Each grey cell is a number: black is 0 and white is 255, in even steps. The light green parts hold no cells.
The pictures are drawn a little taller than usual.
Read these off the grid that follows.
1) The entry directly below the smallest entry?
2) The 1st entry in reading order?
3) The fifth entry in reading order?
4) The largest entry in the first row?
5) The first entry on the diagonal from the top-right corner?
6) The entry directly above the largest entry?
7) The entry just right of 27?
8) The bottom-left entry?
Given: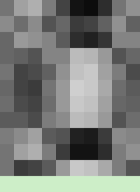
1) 67
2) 116
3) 67
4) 175
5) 145
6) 193
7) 59
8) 116

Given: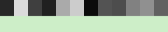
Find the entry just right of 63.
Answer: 32
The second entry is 219
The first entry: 39
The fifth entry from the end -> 83
